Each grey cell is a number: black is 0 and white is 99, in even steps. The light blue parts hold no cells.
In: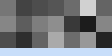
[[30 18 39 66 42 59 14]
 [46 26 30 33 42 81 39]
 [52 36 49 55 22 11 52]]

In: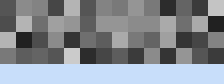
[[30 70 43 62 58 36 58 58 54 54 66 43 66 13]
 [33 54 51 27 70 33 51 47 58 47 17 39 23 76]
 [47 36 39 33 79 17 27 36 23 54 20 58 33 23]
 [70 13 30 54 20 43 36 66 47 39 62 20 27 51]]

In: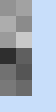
[[18 37]
 [44 33]
 [47 41]
 [57 63]
 [60 78]
 [67 54]]

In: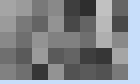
[[43 35 60 35 39 24 21 64]
 [50 43 21 57 32 35 32 47]
 [53 43 57 50 50 43 68 53]
 [60 47 39 57 28 39 72 28]
 [64 60 47 53 24 18 75 39]]

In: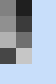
[[27 77]
 [50 12]
 [56 23]
 [69 43]]

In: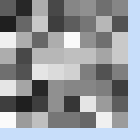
[[12 40 78 24 36 46 71 32]
 [24 12 24 56 21 89 60 36]
 [36 15 67 28 52 56 43 52]
 [43 32 89 85 81 49 32 49]
 [67 28 71 71 74 74 64 78]
 [89 64 15 56 52 52 49 24]
 [93 67 40 67 97 56 43 78]
 [97 60 74 46 46 40 93 60]]
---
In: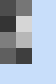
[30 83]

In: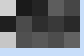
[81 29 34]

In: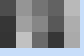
[30 62 41]

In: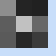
[55 75 23]

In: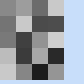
[53 78 57 16]

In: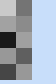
[78 54]

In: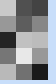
[78 36 73]
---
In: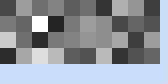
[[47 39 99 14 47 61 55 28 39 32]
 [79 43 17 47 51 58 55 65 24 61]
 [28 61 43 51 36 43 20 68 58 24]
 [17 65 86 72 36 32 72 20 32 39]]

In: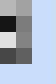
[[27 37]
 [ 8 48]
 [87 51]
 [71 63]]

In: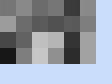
[[27 38 74 70 20 63]
 [60 42 35 31 35 49]
 [ 9 49 77 56 17 63]
 [46 53 42 46 23 53]]

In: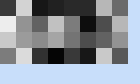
[[92 57 38 75 48  5 30 71]
 [78 60 54 64 45 30 38 57]
 [22 82  9 13 16 16 71 41]
 [48 85 19  2 22  9 78 34]]

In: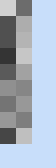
[[81 42]
 [59 49]
 [56 52]
 [45 59]
 [35 63]
 [31 67]
 [31 70]
 [27 74]
 [20 77]]

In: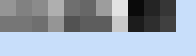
[[46 46 43 58 32 36 36 78 11 18 25]
 [58 50 54 68 43 40 61 88  4 14 21]]
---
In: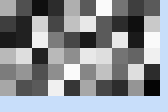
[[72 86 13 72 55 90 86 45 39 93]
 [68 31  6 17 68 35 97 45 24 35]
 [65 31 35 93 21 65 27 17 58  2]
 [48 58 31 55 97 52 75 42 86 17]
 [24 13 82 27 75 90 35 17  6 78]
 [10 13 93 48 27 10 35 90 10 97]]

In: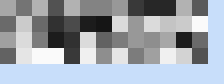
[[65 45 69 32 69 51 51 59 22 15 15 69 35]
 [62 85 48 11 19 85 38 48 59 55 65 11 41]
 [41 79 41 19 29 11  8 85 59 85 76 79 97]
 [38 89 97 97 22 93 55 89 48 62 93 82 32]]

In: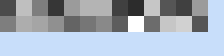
[[49 67 64 56 39 46 53 36 99 42 77 81 33]
 [29 74 49 21 60 70 70 25 17 77 33 25 60]]

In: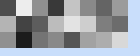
[[70 26 36 73 88 80 49 42]
 [56 11 45 53 33 63 67 84]
 [30 92 56 22 76 53 39 60]]

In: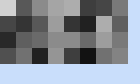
[[81 34 54 64 67 24 27 47]
 [31 44 13 58 24  7 44 51]
 [27 20 34 61 20 13 67 37]
 [16 37 41 54 54 41 61 47]]

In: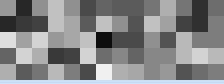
[[86 62 82 59 65 75  5 29 29 56 32 72 48 48]
 [68 35 45 72 48 29 93 68 65 52 59 32 42 48]
 [59 15 56 75 56 29 39 35 35 45 68 45 19 42]
 [39 82 68 22 25 82 42 52 39 52 52 72 82 72]
 [15 22 25 75 65 35 75 56 32 75 62 25 19 48]]

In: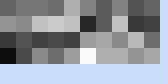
[[57 53 75 79 75 15 35 75 22 25]
 [39 46 46 42 68 50 35 50 32 39]
 [22 32 25 29 25 61 65 53 72 42]
 [ 5 29 53 42 61 97 68 68 57 65]]

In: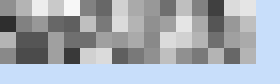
[[70 33 33 62 43 43 62 59 66 53 85 81 70 43 62 66]
 [56 70 92 78 96 50 40 81 66 59 43 74 50 25 85 89]
 [53 29 29 62 22 81 85 37 47 56 74 56 47 70 40 70]
 [18 50 59 40 37 74 47 85 70 56 62 89 66 33 59 74]]
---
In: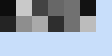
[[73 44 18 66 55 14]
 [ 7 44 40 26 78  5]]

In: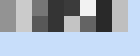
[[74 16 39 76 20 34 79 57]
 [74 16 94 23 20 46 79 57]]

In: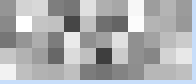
[[74 71 71 55 51 45 48 74 68 69 74 94]
 [90 82 52 56 79 24 74 85 40 61 69 77]
 [79 73 63 56 87 62 56 91 48 67 58 46]
 [59 68 70 98 39 43 75 27 75 76 99 53]
 [60 70 61 96 65 68 87 46 49 84 82 58]]

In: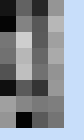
[[45 35  1 58]
 [49 47 52 62]
 [59 20 35  6]
 [57 44 74 32]
 [66 40 71 44]
 [62 35 80 46]
 [71 34 51  2]
 [58 15 38  8]]

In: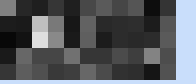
[[32  8 18 19 29 40 24 22 31 36 21]
 [30 51 24 29 21 21 44 27 27 40 10]
 [35 17 16 17 11 37 10 53 86  7  3]
 [33 11 18 17 16 38  9 47 74 10 11]
 [20  5 33 27 35 28 12 21 12 15 50]]

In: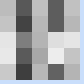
[[70 38 71 24 78]
 [76 92 65 35 90]
 [89 86 70 49 89]
 [71 36 71 26 76]
 [75 36 74 34 73]]

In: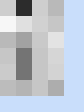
[[67 77 70 73]
 [82 77 45 79]
 [83 77 45 77]
 [88 78 63 72]
 [77 81 87 96]
 [72 80 17 80]]
